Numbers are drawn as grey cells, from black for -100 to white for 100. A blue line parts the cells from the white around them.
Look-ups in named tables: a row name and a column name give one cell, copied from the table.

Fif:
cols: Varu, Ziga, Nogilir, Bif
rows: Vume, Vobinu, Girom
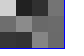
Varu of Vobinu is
-14
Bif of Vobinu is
-16
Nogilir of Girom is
4
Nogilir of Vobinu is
-18
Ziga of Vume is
-74
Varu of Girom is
-58
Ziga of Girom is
-60
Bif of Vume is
-9
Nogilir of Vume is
-62
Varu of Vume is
64
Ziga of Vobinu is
9
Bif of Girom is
-17

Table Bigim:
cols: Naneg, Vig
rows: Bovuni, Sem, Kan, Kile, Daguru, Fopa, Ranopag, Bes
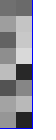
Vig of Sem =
54
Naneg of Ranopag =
28
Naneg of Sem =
24
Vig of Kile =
70
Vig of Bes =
-72
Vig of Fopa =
5
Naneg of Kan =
-22
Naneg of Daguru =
48
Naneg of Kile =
11
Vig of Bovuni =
-17
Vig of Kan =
57
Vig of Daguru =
-69

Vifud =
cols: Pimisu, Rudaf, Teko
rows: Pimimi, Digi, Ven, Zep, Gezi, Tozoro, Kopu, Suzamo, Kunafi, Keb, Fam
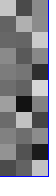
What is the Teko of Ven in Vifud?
59
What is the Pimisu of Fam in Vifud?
-41
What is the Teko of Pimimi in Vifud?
8
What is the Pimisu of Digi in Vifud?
-22
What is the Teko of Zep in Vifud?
7
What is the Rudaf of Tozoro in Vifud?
-23
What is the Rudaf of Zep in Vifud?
-30
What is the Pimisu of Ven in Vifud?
-19
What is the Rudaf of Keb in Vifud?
-36

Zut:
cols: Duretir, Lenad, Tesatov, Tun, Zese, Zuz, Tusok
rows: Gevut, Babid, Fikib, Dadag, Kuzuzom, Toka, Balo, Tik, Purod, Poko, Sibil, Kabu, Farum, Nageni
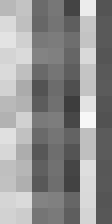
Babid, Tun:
-9
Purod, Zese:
-22
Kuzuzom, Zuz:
54
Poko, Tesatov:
-32
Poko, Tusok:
-29
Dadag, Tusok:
-33
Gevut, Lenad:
53
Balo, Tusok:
-33
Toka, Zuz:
53
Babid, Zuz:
55
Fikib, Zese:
-14
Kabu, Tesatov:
-31
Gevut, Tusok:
-34
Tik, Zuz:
94
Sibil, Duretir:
50
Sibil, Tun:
-11
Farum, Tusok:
-33
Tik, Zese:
-44
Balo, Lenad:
40

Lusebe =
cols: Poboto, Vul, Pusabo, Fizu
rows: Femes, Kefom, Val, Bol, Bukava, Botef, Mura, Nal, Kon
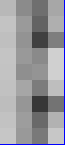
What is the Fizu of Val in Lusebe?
-1
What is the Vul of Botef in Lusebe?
30
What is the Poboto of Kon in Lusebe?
55
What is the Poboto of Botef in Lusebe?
51
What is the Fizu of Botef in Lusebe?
49
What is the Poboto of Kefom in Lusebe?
53
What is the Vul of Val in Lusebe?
15
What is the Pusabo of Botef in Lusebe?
-3
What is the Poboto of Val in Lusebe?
50
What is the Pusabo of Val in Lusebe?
-50
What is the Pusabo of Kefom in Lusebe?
-22
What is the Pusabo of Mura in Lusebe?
-57
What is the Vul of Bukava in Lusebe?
12

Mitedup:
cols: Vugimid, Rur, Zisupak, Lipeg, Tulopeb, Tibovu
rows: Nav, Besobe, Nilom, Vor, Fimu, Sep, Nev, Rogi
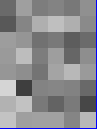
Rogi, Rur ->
25
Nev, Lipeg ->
-22
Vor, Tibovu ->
11
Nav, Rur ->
25
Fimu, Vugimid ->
18
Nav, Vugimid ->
-17
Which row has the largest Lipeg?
Besobe

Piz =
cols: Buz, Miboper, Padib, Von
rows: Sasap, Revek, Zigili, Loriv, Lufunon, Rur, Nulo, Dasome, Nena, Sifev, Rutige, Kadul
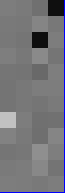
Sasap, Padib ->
-12
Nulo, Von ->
-4
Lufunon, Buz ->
-8
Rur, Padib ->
-2
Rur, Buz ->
-9
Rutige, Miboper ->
-3
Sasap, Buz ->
-2
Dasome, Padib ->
-12
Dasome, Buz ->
51
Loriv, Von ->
-8
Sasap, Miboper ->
-4
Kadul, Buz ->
-2
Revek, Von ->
-6
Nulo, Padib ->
-8
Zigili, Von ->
-2
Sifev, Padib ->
12
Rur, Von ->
-2
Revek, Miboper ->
-6
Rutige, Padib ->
7
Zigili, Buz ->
-6
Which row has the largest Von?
Nena

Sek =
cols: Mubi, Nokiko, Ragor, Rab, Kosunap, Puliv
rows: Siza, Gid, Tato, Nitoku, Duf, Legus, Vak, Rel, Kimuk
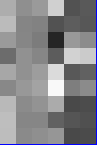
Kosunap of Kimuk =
-43
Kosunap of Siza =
-36
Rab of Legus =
95
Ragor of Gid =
2
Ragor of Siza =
21
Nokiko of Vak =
9
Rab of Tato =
-71
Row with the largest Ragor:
Legus

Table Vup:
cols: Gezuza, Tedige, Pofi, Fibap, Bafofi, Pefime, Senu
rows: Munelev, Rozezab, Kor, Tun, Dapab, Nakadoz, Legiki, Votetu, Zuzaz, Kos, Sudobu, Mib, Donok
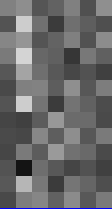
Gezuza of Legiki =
-34
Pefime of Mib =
-21
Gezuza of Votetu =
-46
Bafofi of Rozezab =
-13
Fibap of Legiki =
-54
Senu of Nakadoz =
-2
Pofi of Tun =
-19
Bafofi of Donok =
9
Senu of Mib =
-39
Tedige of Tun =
66
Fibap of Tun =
-25
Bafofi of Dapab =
-44
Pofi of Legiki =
-9
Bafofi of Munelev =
0

